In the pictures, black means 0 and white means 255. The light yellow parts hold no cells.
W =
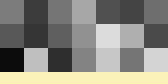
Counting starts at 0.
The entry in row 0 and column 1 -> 60
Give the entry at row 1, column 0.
88
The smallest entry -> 12
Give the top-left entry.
124
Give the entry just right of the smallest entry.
191
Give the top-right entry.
110

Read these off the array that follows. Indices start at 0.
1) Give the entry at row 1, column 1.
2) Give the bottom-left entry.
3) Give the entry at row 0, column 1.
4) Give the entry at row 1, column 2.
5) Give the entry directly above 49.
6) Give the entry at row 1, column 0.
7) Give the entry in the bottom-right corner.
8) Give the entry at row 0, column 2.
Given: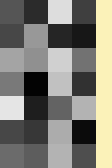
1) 152
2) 107
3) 43
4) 37
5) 114
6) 71
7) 78
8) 221

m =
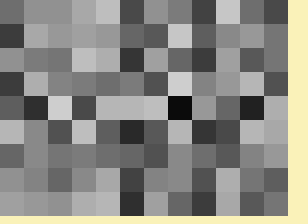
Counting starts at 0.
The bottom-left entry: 160
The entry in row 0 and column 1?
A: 145
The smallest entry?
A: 11
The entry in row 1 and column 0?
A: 60
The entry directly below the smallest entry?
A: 182
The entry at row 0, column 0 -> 110
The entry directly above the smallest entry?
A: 206
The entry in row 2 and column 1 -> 123
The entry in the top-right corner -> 73
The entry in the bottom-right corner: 117
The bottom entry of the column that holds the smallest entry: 102
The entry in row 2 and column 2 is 117
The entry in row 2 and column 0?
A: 145
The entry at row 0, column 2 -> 145
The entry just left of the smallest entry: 190

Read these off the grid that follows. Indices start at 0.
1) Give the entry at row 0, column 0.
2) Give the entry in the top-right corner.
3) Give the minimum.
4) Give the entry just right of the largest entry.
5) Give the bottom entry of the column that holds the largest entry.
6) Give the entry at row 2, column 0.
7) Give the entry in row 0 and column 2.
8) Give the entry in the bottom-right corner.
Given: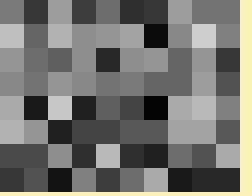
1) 122
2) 114
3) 3
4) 128
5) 40
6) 149
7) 157
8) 40

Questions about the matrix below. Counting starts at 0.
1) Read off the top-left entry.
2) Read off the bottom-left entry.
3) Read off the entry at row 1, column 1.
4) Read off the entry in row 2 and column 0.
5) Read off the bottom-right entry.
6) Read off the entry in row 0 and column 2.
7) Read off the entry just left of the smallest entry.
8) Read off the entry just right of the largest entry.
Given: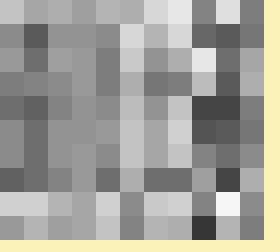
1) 195
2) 153
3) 90
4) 153
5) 125
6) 174
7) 174
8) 139

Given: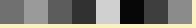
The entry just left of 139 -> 63
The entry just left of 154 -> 110

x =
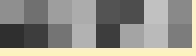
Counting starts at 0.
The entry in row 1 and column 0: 47
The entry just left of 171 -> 158
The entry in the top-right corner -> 137
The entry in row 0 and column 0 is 143
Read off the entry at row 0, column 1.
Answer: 110
